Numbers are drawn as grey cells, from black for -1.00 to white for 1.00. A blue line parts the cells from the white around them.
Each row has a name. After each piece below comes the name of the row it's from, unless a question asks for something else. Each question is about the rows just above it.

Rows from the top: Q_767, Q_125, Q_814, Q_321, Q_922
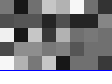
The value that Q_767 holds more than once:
[-0.12]
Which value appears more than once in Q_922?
[-0.12]
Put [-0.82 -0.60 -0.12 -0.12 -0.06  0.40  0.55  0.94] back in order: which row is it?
Q_767
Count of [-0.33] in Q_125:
2
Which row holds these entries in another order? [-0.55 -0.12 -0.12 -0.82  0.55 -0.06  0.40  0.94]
Q_922
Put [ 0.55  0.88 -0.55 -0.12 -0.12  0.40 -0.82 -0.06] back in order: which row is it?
Q_814
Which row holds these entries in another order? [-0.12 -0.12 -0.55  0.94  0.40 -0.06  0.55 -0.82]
Q_922

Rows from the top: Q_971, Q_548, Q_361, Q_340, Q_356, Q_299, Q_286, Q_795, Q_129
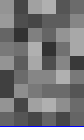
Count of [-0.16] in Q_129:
0
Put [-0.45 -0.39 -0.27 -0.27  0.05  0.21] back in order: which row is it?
Q_548
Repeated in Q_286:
[-0.16]

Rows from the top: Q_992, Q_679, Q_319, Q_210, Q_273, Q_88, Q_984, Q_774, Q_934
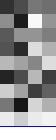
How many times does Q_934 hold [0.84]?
2
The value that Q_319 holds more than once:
[0.16]

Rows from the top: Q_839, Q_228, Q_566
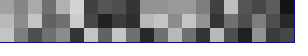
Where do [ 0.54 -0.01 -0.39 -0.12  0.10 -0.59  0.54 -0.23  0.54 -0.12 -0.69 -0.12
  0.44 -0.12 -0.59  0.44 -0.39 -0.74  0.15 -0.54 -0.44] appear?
Q_566
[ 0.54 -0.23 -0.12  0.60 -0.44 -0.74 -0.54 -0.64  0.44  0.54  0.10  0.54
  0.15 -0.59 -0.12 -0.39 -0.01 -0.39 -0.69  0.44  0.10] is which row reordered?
Q_228

